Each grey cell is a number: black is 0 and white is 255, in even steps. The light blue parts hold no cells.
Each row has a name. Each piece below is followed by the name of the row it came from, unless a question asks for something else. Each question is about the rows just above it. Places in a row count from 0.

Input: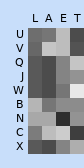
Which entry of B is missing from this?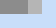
[118]
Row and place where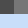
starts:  W, 1
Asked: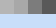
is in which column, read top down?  L

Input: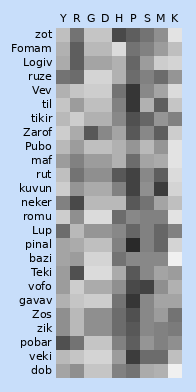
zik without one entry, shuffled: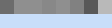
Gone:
[123]
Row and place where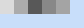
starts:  Teki, 3
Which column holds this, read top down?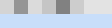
K
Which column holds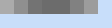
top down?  H
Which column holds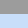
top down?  Y
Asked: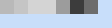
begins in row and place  veki, 0

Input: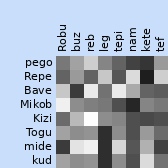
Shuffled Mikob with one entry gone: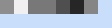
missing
[127]
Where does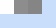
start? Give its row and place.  Kizi, 2
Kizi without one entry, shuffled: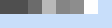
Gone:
[73]

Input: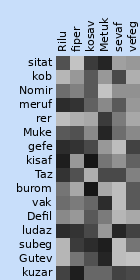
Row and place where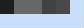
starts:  kuzar, 1
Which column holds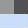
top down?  fiper
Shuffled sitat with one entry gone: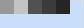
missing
[160]
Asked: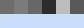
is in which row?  vak

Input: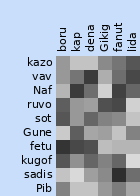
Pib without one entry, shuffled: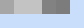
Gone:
[152]
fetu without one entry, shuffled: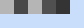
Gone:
[189]
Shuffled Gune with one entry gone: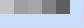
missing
[202]
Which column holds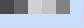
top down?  lida
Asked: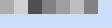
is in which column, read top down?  Gikig
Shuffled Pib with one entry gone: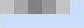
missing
[124]
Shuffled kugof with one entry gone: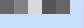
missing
[145]

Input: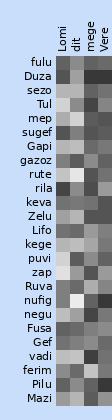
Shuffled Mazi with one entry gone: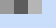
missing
[146]
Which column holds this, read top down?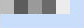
dit
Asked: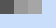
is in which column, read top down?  mege
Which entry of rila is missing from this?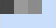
[77]
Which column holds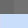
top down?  Vere

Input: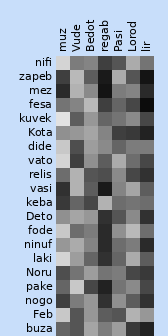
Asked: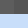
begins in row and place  Feb, 3
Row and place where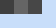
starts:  fesa, 3

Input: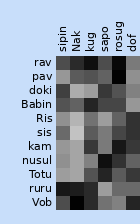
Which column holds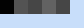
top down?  rosug
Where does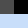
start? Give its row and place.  Vob, 0
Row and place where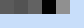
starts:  pav, 1

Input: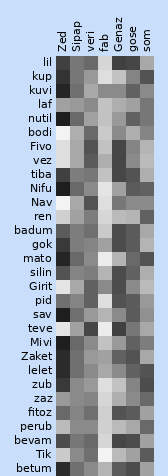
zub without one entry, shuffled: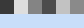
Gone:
[153]
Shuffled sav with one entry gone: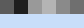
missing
[145]
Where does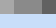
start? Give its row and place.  kuvi, 2
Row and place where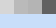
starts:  ren, 3
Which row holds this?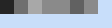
kuvi
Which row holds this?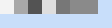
Nav
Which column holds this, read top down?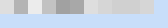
fab

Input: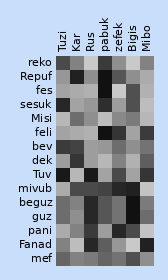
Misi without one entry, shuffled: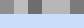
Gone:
[137]
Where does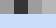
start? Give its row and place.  dek, 0
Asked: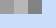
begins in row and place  dek, 2
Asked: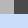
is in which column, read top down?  Kar
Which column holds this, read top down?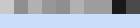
Rus

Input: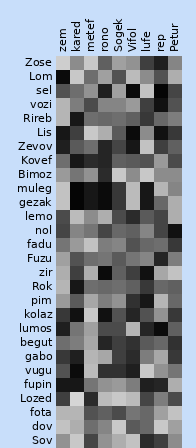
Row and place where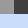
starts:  vozi, 5
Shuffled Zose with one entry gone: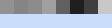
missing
[206]

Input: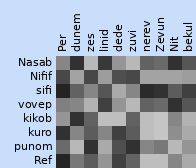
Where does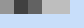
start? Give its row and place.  Ref, 3
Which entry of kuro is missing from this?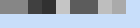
[142]
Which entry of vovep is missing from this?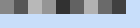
[128]
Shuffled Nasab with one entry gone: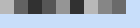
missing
[56]
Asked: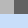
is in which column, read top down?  zuvi
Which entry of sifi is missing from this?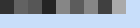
[43]

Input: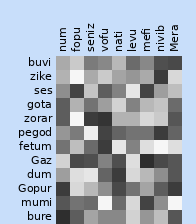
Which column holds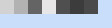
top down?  nati
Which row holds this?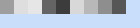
dum
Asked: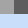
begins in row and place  Gopur, 6
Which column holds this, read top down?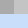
seniz
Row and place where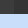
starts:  zorar, 2
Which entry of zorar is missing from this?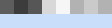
[52]
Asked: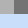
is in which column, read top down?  levu

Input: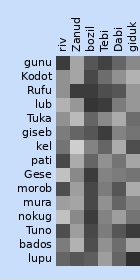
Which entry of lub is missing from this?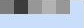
[53]
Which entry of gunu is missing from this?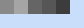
[66]
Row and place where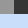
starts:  lub, 1
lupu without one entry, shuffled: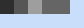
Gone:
[94]
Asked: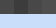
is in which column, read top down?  bozil

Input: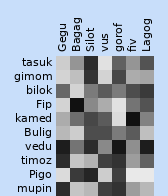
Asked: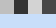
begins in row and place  gimom, 1
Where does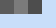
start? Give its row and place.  bilok, 3
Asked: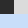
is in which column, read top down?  Gegu
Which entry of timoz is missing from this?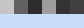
[178]
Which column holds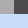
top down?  fiv
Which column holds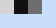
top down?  Bagag
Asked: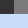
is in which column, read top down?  Silot

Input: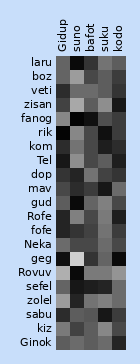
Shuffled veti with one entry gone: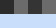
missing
[93]
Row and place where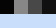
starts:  rik, 0
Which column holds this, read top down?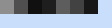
suku
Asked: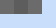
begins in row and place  Ginok, 1
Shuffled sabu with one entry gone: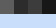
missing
[87]
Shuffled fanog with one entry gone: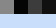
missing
[79]

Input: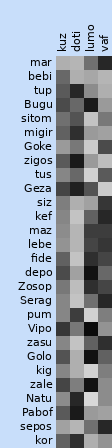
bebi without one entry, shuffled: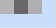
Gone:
[167]
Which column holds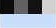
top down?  lumo
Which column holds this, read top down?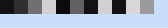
lumo
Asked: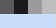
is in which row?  zigos

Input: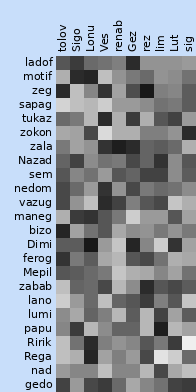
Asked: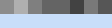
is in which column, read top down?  rez
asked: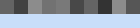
Nazad
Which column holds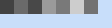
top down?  lim
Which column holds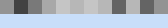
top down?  renab
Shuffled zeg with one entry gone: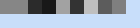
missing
[78]
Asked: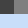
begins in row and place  vazug, 4

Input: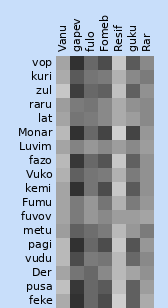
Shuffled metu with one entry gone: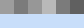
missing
[110]
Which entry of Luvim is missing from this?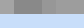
[131]

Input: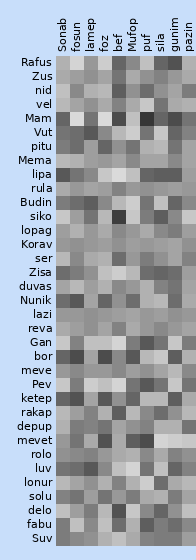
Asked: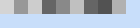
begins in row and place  Rafus, 1
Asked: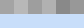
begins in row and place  duvas, 0
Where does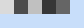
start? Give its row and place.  Mam, 3
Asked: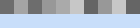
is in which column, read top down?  Sonab

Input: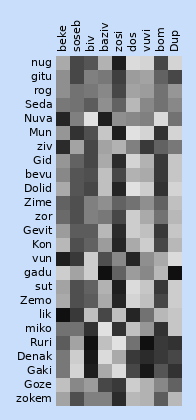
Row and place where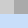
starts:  zor, 5
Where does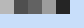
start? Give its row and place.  Kon, 0
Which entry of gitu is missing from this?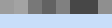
[63]
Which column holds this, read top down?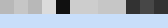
Dup
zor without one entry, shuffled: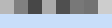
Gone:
[106]

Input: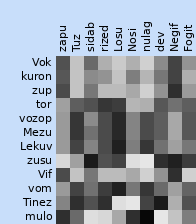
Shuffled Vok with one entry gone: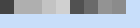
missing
[202]
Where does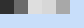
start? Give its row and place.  mulo, 0
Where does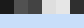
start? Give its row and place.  zusu, 2

